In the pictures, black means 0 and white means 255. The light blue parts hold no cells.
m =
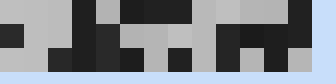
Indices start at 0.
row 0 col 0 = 191
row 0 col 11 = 180
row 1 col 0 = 42
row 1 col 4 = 41
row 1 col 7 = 191
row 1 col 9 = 37
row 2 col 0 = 191
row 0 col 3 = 31
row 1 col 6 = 181
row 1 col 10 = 27

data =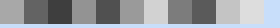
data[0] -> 168
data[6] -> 210
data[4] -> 80
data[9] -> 196

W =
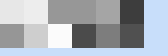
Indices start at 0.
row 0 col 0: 231
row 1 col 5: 80

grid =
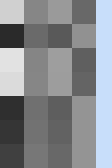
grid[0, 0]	208
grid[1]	[42, 106, 89, 145]
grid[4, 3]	148
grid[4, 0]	47
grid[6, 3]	148
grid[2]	[226, 133, 158, 95]
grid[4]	[47, 112, 94, 148]
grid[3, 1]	134
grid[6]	[64, 119, 104, 148]

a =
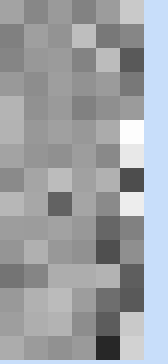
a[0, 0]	163
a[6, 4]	137
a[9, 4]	102
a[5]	[179, 152, 160, 152, 171, 253]
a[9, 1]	156
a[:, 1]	[135, 159, 152, 141, 145, 152, 149, 165, 167, 156, 176, 133, 177, 174, 155]
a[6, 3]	157
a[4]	[180, 145, 154, 129, 143, 155]
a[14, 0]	172
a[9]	[157, 156, 162, 152, 102, 129]
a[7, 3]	161
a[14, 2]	145
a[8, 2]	98
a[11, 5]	94
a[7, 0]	138
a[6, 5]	232
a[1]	[128, 159, 147, 190, 120, 134]
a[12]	[153, 177, 187, 157, 110, 89]
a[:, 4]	[156, 120, 188, 155, 143, 171, 137, 177, 138, 102, 79, 179, 110, 92, 39]
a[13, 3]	141
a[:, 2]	[154, 147, 155, 158, 154, 160, 144, 188, 98, 162, 152, 173, 187, 179, 145]

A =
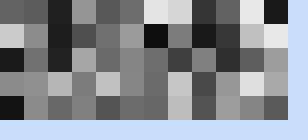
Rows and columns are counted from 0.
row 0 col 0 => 99
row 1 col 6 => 14
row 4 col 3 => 128
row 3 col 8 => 73
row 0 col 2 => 32
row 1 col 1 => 140
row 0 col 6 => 228
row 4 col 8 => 83
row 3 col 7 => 198
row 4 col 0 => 19
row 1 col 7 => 124
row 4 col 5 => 108
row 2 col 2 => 34
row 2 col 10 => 94
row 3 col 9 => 150
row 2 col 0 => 26
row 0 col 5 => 109

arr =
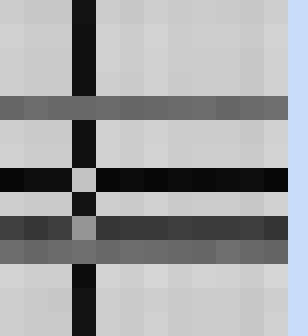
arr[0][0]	205
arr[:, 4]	[205, 209, 208, 207, 107, 208, 209, 8, 207, 55, 104, 212, 206, 207]
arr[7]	[8, 14, 14, 195, 8, 13, 7, 13, 10, 11, 15, 7]
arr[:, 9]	[202, 206, 204, 204, 101, 204, 206, 11, 203, 60, 111, 209, 203, 204]
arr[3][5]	202
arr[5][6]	209
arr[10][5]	108
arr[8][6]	208
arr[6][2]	203
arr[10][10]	105
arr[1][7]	204
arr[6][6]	210
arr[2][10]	200
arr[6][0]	209
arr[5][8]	205
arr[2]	[207, 202, 201, 17, 208, 203, 208, 203, 205, 204, 200, 209]
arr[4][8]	109
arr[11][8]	210
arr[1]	[209, 203, 203, 16, 209, 204, 210, 204, 207, 206, 202, 211]
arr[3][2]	201
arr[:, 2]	[199, 203, 201, 201, 105, 202, 203, 14, 201, 61, 106, 206, 200, 201]
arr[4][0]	101
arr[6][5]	204
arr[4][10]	106
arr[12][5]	202
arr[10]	[110, 102, 106, 111, 104, 108, 106, 105, 102, 111, 105, 100]
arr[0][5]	200

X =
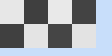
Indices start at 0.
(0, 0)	231
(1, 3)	227

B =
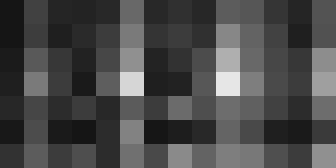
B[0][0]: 20
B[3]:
[31, 122, 60, 25, 94, 214, 30, 34, 87, 231, 127, 74, 60, 159]
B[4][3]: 60
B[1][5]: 121
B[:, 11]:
[53, 66, 71, 74, 64, 30, 79]
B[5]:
[24, 76, 25, 21, 44, 130, 23, 29, 40, 100, 73, 30, 25, 58]
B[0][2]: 37
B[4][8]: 78
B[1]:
[21, 62, 30, 42, 60, 121, 51, 60, 48, 134, 99, 66, 30, 81]
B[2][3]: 34
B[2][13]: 141
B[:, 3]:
[36, 42, 34, 25, 60, 21, 77]
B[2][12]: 55
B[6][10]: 120
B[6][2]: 59
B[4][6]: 59
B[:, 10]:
[86, 99, 104, 127, 95, 73, 120]
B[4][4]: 40
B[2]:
[28, 89, 55, 34, 71, 145, 36, 50, 76, 175, 104, 71, 55, 141]
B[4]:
[39, 69, 43, 60, 40, 90, 59, 107, 78, 108, 95, 64, 43, 108]

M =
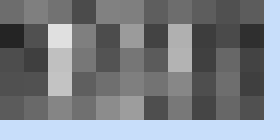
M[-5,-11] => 109
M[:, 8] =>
[93, 61, 64, 78, 69]
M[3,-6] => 127
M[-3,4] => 83
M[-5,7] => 109
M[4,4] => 140
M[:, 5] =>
[127, 155, 118, 127, 157]
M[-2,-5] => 115
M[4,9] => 103
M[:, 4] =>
[129, 76, 83, 111, 140]
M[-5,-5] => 94
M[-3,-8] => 119
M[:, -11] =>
[109, 36, 77, 80, 91]
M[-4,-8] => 127

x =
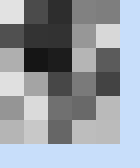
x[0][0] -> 226
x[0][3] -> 129
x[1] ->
[80, 51, 50, 151, 216]
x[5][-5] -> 181
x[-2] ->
[149, 218, 112, 105, 186]
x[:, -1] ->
[126, 216, 91, 67, 186, 187]
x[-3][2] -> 71
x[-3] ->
[224, 164, 71, 122, 67]
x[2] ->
[175, 21, 28, 181, 91]
